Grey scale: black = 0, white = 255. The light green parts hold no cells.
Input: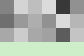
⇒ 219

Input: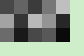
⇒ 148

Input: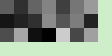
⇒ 125

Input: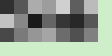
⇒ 40

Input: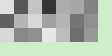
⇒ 117

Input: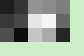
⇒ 245
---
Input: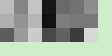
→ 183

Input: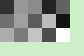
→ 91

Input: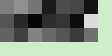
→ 4

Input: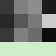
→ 121

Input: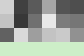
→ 112

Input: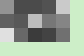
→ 189

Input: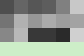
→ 151

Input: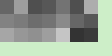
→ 109

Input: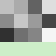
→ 155
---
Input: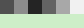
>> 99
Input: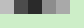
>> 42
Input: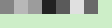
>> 90
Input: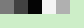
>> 4
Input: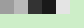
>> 51
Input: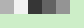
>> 54
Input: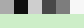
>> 72
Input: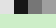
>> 23
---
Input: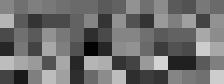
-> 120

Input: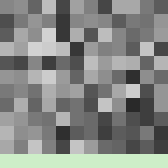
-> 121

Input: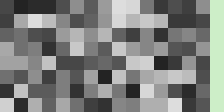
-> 63

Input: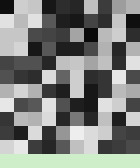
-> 157

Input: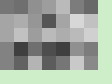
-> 124

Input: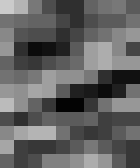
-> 120

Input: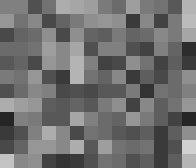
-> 88

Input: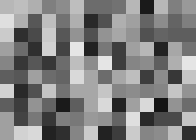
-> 127
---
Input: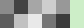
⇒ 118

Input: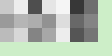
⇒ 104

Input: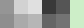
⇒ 101

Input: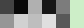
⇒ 223

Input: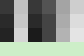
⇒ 171

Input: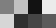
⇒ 69
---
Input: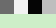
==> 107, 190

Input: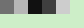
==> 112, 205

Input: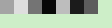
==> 164, 92

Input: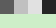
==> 92, 37

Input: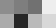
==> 141, 216

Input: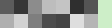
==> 92, 181

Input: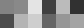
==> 131, 164

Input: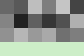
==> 104, 126

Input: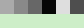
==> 170, 78

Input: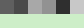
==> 95, 200
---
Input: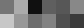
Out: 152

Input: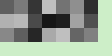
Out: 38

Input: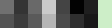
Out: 90

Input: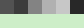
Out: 60

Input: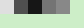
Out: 223

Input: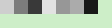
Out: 57

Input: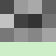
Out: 114

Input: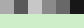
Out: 89

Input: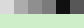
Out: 172

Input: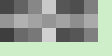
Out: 120
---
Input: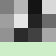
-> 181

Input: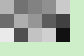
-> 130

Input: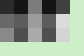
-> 124

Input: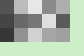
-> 231

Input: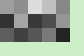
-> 220

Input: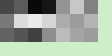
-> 148

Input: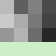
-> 95
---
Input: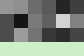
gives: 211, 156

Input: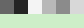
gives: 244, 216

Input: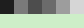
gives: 214, 157

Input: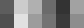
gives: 225, 204

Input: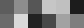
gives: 217, 198

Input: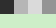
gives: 218, 182
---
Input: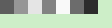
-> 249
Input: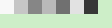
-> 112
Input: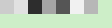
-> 85
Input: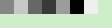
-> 156
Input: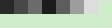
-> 93
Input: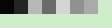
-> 213
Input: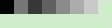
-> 139
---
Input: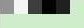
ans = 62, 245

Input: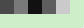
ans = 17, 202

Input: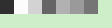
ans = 101, 252

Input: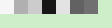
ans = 22, 246

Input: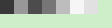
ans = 118, 246

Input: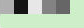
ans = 231, 231

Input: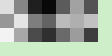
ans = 99, 243

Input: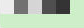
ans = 213, 236

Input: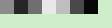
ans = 232, 232
